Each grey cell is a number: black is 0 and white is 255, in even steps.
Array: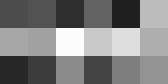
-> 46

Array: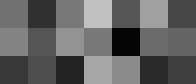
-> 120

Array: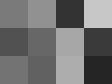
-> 51

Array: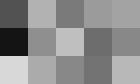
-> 122

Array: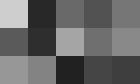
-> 105

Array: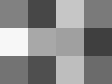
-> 198

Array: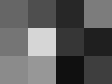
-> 39
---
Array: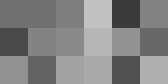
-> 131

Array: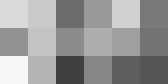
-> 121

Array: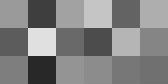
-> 174

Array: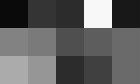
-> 24

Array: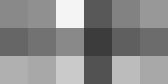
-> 152

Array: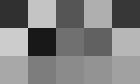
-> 55

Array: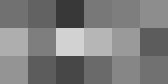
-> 141

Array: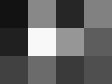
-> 129
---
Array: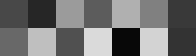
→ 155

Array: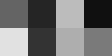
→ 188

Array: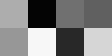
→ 112

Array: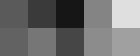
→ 22

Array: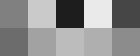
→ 29

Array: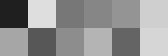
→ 119

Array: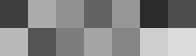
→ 145
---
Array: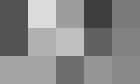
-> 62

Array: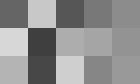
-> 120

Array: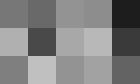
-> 141

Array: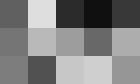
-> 16

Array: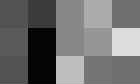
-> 171

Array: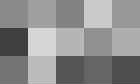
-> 201
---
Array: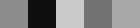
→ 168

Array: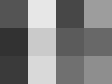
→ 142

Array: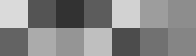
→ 133

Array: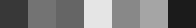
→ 27

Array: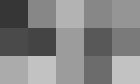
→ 194

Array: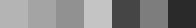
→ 42
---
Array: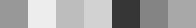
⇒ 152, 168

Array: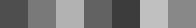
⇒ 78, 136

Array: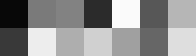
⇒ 8, 222

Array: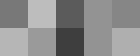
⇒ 120, 175

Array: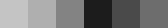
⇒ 196, 109

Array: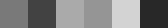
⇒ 121, 40
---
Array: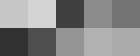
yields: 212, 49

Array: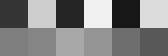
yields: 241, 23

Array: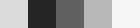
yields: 247, 37

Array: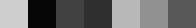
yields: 207, 6

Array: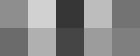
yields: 209, 54

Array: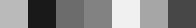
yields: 240, 25
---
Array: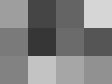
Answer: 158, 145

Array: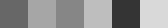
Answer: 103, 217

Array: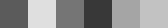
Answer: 91, 194

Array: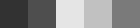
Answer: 50, 122

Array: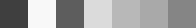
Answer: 63, 133

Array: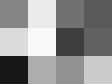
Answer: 133, 204

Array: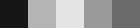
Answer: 22, 107

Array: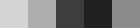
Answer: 212, 138

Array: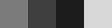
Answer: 123, 215

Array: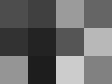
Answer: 77, 129
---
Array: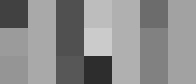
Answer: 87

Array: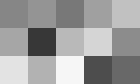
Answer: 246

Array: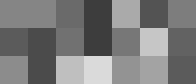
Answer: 191

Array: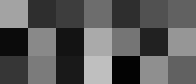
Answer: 25

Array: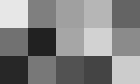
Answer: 82

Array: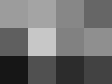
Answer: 44
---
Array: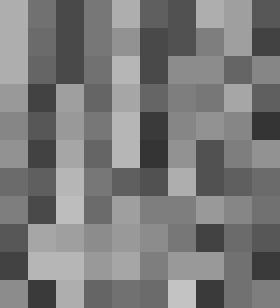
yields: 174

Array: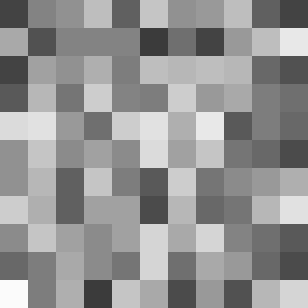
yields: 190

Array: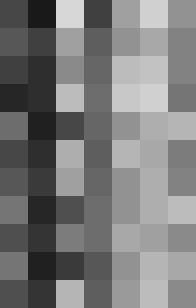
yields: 160

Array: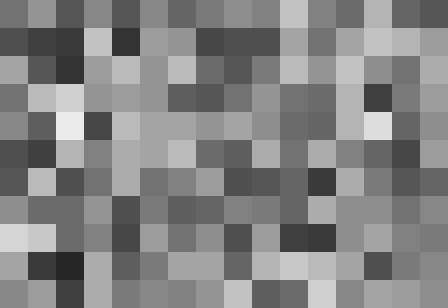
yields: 180

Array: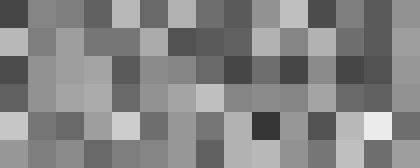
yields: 126

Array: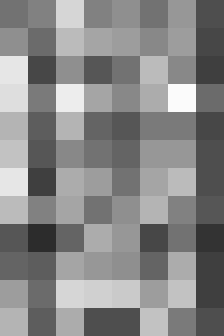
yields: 114
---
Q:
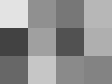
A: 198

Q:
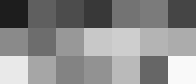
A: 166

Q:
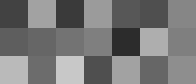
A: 108

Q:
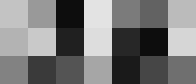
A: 58

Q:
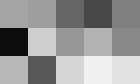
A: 87

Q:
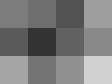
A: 116

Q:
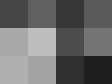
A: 163
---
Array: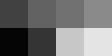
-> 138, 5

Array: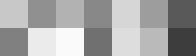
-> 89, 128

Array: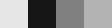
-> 179, 230

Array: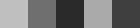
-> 63, 191

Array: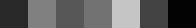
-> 3, 40

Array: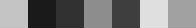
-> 161, 195

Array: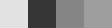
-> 158, 226

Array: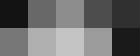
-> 48, 119

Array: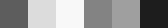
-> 29, 93

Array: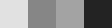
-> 35, 225
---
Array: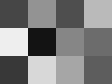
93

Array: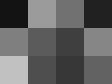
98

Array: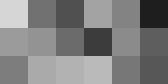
87

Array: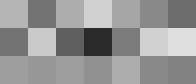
130

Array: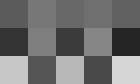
213

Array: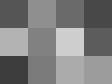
156

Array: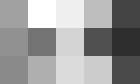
74

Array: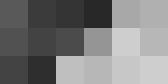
206

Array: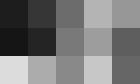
102

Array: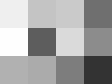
51
